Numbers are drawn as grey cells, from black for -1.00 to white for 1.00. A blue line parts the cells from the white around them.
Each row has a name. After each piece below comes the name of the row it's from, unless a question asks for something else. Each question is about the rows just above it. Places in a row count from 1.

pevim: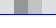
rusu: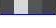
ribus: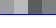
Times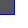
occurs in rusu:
1
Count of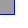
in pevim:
0

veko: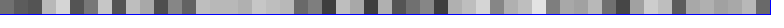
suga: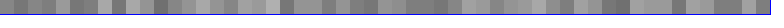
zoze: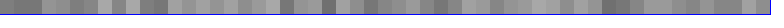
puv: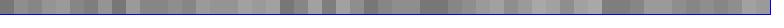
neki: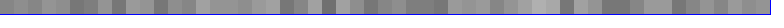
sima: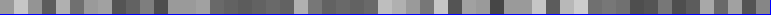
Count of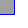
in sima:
4
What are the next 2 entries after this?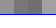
[0.21 0.21]

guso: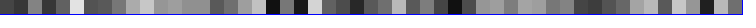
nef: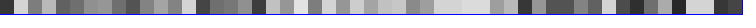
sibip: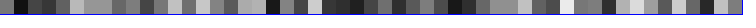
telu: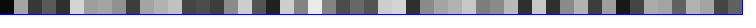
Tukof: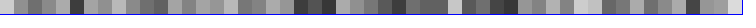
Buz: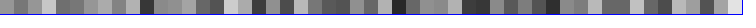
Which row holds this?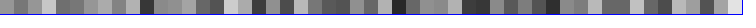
Buz
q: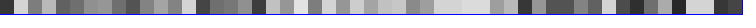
nef
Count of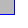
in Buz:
3
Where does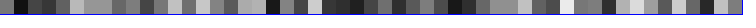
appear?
sibip
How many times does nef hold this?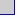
1

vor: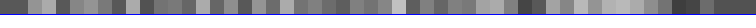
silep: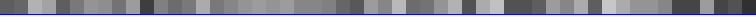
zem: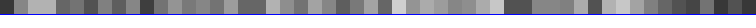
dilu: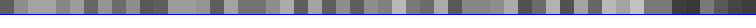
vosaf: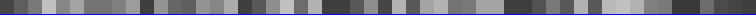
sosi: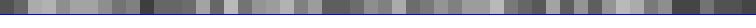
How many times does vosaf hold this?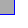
1
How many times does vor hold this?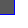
6
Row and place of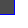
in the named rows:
vosaf, 52
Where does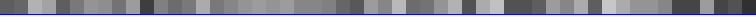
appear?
silep

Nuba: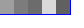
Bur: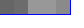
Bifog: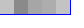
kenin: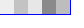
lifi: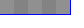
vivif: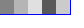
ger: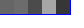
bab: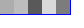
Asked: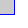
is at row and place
vivif, 5
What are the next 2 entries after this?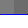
[ 0.70 -0.25]
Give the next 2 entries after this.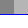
[ 0.76 -0.30]
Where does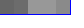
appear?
Bur
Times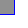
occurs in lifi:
3

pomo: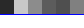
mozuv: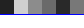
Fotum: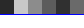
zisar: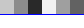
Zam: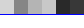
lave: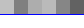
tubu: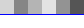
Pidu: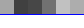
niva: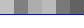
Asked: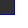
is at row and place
Fotum, 5
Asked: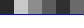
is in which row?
Fotum

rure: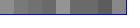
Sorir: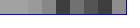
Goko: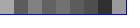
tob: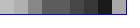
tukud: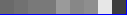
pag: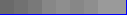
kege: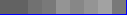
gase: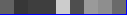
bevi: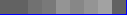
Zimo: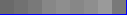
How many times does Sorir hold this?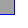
2
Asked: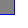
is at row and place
Goko, 3
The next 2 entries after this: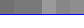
[ 0.81 -0.51]
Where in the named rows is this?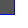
Sorir, 7

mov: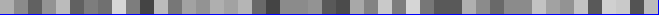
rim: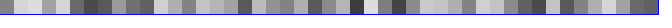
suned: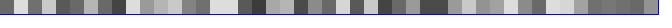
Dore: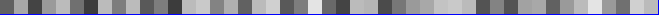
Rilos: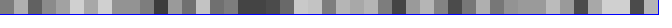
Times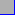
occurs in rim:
4
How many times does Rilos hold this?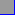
5
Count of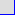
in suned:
6
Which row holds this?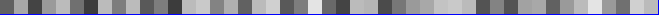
Dore
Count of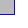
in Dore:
9

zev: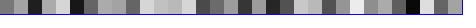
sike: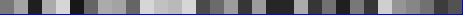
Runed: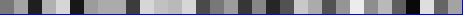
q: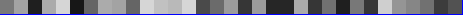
sike
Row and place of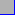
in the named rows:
Runed, 4
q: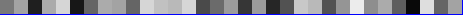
zev
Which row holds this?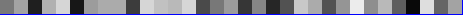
Runed

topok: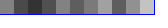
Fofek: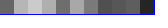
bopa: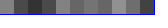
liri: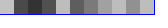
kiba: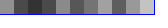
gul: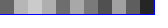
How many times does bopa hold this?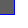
0
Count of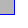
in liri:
0
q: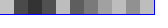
liri
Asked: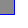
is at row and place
kiba, 5

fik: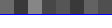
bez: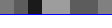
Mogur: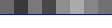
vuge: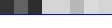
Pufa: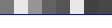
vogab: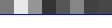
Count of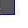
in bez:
0
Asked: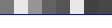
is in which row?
Pufa
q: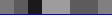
bez
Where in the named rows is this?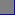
bez, 8
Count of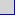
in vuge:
3
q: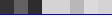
vuge
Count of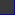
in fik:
2

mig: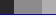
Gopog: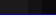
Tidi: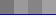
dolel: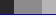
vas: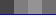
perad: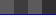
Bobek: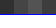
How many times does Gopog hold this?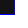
1
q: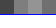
vas

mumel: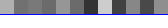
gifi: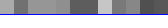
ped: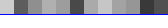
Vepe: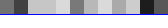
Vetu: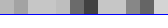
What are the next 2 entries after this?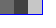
[0.55 0.06]
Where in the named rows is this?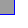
ped, 5
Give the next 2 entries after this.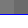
[ 0.18 -0.16]
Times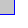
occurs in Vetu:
4
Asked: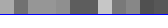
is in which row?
gifi

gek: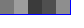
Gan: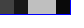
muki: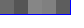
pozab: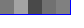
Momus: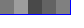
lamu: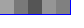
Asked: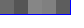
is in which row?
muki
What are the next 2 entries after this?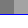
[-0.43 -0.11]
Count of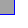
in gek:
0

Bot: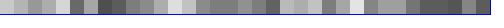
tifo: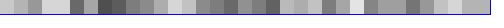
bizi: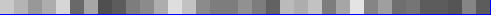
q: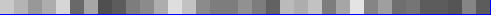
bizi
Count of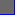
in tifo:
2

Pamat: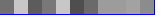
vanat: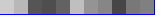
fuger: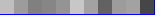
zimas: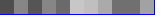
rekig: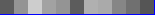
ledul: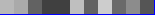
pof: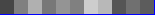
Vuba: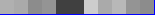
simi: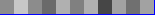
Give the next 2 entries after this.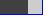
[0.33 0.44]
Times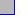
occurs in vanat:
1
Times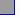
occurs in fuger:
2
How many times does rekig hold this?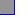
2
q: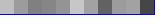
fuger

